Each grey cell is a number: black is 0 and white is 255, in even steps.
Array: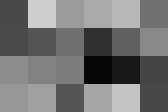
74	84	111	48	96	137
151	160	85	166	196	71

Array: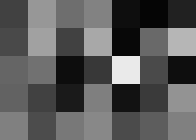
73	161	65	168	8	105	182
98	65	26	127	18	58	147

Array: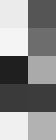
244	109
58	60

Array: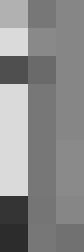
218	137	134
218	119	134
218	119	138
52	117	134

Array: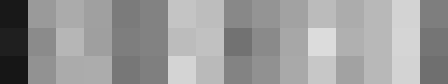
31	139	182	159	126	130	188	193	114	138	167	220	176	184	213	117

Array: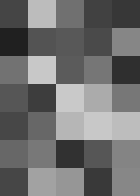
32	83	88	74	134
86	61	201	171	119
103	120	49	86	132

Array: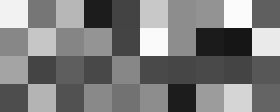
135	198	133	148	68	250	141	27	22	234
77	180	81	137	114	141	28	156	213	100

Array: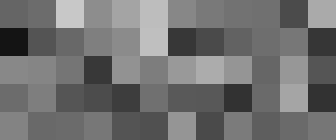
20	84	104	127	139	191	55	74	98	110	119	54
108	126	85	76	61	112	89	88	50	106	165	50

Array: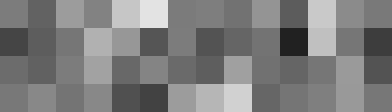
69	93	118	177	151	85	124	83	101	115	33	192	118	61
120	136	116	136	80	66	156	182	209	102	117	127	153	119
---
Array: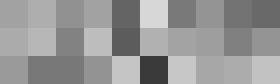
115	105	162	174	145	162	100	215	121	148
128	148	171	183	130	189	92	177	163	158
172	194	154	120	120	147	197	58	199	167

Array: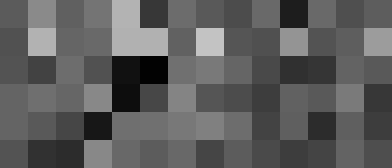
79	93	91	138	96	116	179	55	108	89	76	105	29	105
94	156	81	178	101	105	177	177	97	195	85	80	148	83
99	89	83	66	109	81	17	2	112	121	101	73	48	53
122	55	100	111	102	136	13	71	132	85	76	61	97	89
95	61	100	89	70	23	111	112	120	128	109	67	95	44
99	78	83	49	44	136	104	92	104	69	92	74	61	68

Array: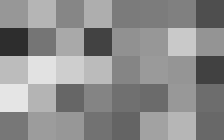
128	78	151	181	134	174	123	124
201	148	45	117	169	66	145	151
149	65	188	226	206	187	133	154
152	109	229	180	102	132	112	107
182	104	119	156	151	114	100	162

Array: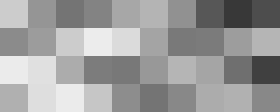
56	77	204	149	116	131	167	180	145	87
157	181	139	156	204	236	219	164	121	123
111	64	235	224	172	124	120	152	181	165
177	136	176	222	235	198	141	116	136	172

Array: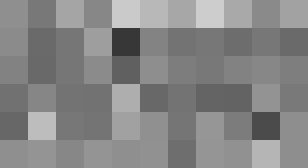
138	162	143	120	165	135	202	184	167	205	169
119	106	139	106	118	158	55	131	115	119	109
135	126	130	105	118	139	96	142	125	120	130
147	121	113	134	115	114	174	104	115	100	99
75	142	103	189	119	116	161	144	117	150	124
181	142	143	148	135	148	143	145	110	149	145

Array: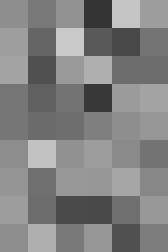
197	157	142	120	146	52
72	116	158	101	201	89
109	108	163	80	153	175
155	163	117	96	115	56
142	150	118	107	110	127
138	115	141	194	145	157
165	135	149	111	152	151
111	152	157	108	74	73
80	125	142	175	121	150

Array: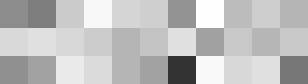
206	181	140	125	203	248	213	207	147	254	188
182	201	217	224	215	204	180	195	224	161	200
224	119	144	162	234	219	181	162	51	249	216
